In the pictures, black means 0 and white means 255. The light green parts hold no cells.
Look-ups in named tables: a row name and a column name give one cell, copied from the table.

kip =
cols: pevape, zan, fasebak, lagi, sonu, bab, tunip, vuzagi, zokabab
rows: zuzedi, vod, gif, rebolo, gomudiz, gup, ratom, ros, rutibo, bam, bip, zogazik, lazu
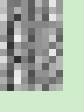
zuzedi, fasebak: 117
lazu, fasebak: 178
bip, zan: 80
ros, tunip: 134
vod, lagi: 144
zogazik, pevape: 174
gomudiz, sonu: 103

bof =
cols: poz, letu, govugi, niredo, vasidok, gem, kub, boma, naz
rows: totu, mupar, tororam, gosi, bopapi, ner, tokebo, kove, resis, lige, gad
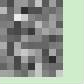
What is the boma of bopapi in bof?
147
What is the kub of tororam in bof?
112
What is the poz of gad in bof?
163
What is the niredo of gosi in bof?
128
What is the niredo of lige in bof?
115
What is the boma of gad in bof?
113
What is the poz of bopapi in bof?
139
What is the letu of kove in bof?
79
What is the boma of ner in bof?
74
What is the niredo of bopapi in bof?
95
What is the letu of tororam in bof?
107
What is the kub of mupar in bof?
118
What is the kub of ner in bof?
104
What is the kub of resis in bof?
89
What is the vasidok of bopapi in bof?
59
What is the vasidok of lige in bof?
56
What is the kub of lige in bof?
115
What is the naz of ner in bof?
95
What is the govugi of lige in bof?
74
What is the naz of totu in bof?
93
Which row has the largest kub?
bopapi

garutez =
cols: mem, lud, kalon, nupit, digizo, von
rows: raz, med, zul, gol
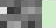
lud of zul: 118
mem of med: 226
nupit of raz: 111
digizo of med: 158
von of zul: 112
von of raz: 104
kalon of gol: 165
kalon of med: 71

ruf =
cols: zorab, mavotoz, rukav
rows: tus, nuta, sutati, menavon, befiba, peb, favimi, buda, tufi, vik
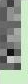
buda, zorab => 135
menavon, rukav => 100
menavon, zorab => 105
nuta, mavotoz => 142
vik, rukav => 76
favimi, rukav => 132
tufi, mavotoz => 200
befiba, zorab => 99
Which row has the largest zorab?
buda

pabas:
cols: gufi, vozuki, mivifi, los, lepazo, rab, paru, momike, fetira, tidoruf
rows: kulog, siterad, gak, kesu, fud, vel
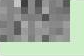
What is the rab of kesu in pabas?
162
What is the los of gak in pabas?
128
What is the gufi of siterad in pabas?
154
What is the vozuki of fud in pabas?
133
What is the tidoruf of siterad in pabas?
110
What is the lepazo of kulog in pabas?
138
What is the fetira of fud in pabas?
122
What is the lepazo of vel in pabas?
128
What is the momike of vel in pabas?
142
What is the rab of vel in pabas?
156
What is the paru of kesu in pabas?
143
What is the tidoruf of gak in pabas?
129
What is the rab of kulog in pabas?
79
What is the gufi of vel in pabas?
104
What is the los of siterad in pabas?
92
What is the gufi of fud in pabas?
139
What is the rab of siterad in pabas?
101
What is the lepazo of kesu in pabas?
133
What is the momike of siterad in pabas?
124
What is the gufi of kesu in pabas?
123
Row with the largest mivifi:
kulog

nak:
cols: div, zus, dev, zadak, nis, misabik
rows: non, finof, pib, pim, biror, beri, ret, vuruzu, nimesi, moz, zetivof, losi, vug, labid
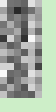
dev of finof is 41
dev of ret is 113
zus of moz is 211
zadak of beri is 49
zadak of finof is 80
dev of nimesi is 112
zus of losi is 88
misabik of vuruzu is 89
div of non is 236
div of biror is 138
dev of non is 111
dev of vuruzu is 136
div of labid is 194
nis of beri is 248
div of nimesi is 145
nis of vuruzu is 183
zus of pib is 111
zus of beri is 211
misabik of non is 190
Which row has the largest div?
zetivof

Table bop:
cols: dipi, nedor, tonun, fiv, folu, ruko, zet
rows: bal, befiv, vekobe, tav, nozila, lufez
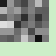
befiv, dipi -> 181
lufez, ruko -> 16
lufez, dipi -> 101
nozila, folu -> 76
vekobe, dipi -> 89
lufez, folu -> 134
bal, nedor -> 150
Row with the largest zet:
nozila

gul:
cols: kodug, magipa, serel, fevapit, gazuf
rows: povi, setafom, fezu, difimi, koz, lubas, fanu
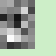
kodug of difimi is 149
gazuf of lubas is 146
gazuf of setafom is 71
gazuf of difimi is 118
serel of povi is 105
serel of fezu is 20

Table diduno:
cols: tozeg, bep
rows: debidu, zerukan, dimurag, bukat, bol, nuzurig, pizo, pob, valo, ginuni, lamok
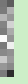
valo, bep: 155
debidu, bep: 92
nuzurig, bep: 148
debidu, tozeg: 118
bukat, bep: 210
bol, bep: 170
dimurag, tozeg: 181
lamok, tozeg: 123
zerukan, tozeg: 122
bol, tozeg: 124
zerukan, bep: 175
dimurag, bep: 150
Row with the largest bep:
pizo

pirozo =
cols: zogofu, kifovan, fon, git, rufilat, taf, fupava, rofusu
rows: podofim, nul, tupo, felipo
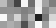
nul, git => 128
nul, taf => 241
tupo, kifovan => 155
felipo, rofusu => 238
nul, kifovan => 146
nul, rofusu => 170
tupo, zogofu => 248

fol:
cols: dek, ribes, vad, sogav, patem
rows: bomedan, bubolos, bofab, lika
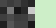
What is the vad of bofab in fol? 61
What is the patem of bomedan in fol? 38
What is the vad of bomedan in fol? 69
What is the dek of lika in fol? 32
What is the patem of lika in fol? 25
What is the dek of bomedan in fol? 71
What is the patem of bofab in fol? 87
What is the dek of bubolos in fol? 39
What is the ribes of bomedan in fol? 60
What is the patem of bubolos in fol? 201
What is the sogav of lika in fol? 66
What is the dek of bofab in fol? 63
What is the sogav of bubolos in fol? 41

